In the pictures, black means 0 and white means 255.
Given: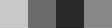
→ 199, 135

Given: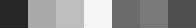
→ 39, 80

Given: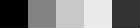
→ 0, 50

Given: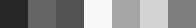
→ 38, 123

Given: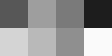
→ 87, 250

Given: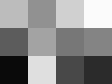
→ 188, 43

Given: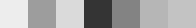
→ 237, 195

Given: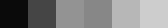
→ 10, 205

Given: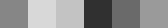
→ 134, 154
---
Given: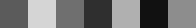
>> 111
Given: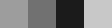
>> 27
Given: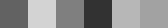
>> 127
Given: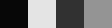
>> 49
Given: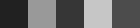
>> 54
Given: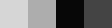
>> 7
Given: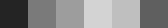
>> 157
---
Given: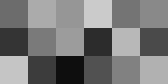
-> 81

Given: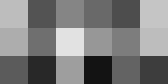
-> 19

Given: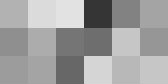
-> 213

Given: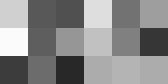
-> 172

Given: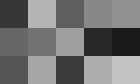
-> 60

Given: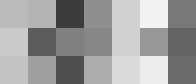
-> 217

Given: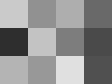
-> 152

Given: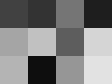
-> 14
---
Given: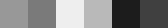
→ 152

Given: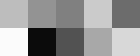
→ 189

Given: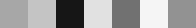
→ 167

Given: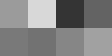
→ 155

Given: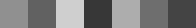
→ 144

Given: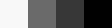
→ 248

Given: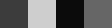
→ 60
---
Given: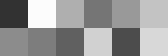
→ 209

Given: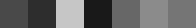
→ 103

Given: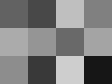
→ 57

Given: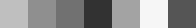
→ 163

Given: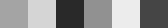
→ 145

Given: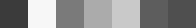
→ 201
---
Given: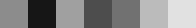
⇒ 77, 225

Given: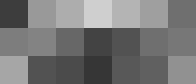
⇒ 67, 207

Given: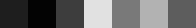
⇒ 225, 225

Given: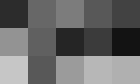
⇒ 37, 198

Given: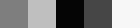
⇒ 5, 247

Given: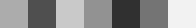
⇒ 146, 242

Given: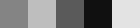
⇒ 90, 227

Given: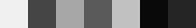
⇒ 90, 240
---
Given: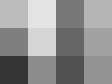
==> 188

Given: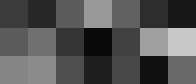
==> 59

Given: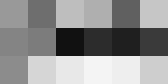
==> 153

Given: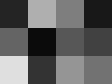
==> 36

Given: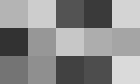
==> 180

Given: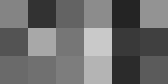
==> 132

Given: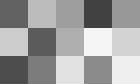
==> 98

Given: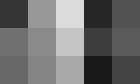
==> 53
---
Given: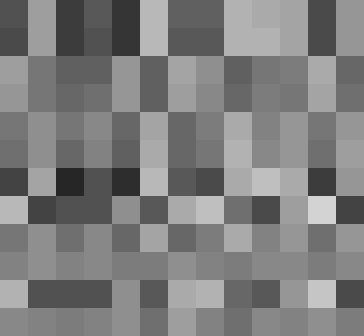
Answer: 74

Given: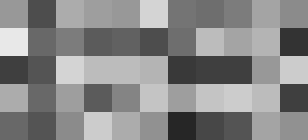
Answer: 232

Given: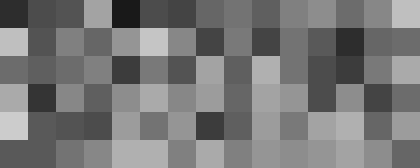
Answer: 191

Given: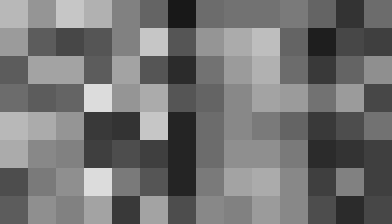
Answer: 155

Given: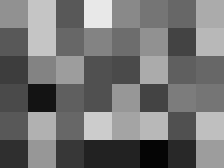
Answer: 88

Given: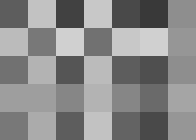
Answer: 187

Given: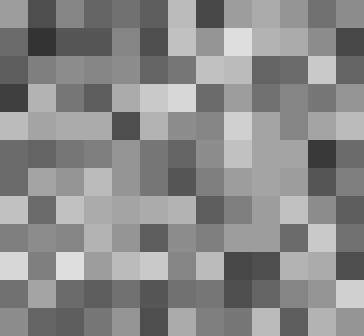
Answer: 107

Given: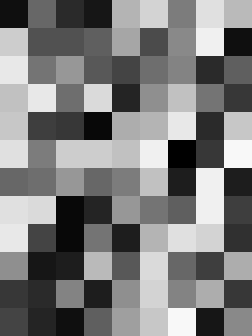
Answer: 205
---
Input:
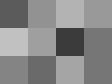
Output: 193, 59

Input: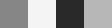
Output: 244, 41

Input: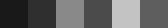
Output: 195, 25

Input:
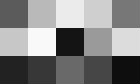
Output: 249, 14

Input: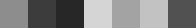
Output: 213, 39

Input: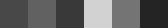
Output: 210, 36

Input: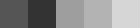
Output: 214, 51

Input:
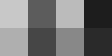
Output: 200, 29
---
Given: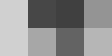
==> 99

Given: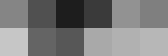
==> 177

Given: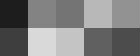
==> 96

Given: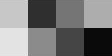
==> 69

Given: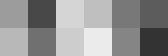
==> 133

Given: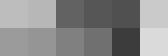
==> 60

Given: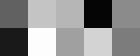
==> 211

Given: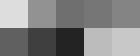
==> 188

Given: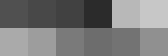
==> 115
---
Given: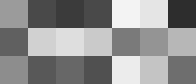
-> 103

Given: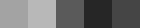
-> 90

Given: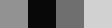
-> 111

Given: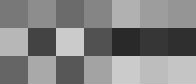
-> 87

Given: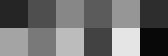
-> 188

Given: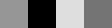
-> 222

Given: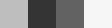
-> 98
